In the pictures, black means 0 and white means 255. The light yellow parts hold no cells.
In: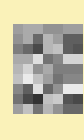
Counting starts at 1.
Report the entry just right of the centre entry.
126
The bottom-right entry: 104
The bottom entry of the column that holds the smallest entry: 115
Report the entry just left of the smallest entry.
73
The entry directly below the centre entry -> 158
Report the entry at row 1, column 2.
170
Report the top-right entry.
158
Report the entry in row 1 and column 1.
158
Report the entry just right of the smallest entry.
193
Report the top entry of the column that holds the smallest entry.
170
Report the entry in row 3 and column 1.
126
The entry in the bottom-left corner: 158
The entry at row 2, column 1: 146

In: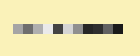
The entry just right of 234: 67
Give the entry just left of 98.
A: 47

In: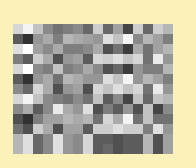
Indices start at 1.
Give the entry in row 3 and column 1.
223
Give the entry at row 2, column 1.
92
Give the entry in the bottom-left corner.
182
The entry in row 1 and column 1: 214
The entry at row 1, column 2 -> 244
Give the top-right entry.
182
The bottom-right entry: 161
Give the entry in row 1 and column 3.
194

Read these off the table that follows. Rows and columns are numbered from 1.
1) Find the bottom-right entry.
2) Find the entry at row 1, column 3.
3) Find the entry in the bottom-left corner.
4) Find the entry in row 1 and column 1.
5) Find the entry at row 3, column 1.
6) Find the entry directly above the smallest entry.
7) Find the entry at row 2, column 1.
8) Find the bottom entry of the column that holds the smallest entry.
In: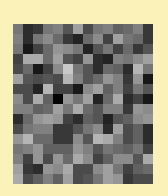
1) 75
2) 56
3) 170
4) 118
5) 118
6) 66
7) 128
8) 97

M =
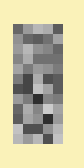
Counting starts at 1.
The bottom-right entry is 194
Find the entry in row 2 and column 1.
145
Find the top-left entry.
103
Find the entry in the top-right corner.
92
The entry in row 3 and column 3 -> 145
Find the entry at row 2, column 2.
103
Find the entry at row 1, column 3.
183
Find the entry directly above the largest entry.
133
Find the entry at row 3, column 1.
154
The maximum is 203
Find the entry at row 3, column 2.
183

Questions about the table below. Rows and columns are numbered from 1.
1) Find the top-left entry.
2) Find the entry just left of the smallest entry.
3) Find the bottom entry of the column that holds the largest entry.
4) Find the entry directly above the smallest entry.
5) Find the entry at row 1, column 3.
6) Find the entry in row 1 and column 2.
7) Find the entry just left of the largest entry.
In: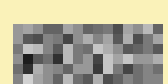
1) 152
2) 143
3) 209
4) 197
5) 143
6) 164
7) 132

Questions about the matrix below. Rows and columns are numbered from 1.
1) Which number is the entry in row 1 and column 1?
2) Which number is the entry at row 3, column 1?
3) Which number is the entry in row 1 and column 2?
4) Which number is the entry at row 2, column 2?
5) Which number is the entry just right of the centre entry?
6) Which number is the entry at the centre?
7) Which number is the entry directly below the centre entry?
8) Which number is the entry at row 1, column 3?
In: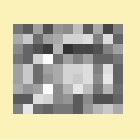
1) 119
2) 139
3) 91
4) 201
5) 211
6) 211
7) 211
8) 160

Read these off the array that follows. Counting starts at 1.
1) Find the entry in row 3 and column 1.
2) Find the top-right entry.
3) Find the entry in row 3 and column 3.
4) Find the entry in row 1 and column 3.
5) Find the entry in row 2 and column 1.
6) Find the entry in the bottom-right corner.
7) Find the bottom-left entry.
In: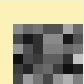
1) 147
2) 105
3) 48
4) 117
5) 72
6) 126
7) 72

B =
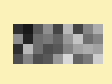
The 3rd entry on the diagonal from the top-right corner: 162
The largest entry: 216
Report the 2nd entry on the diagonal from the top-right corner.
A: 110
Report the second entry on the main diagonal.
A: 35
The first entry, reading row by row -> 47
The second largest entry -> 205
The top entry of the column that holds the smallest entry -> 24
